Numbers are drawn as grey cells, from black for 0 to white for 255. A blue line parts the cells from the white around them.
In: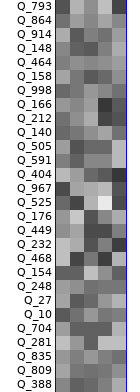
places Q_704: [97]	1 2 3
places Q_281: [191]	0 3 4

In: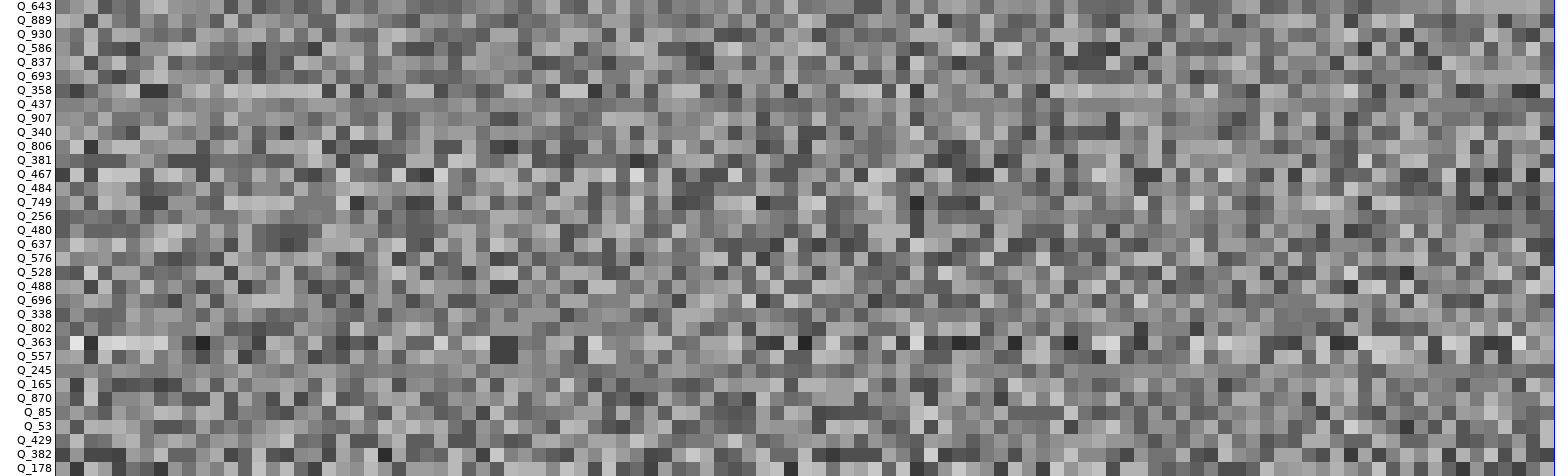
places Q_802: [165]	10 26 42 48 50 55 56 64 68 71 85
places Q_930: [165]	5 10 13 18 31 32 42 52 63 66 71 72 91 106
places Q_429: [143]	23 30 36 40 49 52 71 85
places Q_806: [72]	19 21 22 31 50 53 64

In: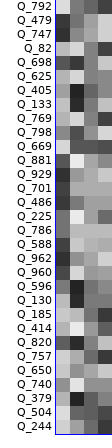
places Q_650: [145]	1
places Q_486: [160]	2 3
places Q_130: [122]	2 3
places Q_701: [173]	1 2 3
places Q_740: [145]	0 2 3
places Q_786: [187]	1 2 3

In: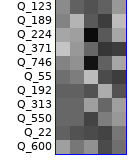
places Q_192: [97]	0 1
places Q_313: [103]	0 1 3
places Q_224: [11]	2
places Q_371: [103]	2

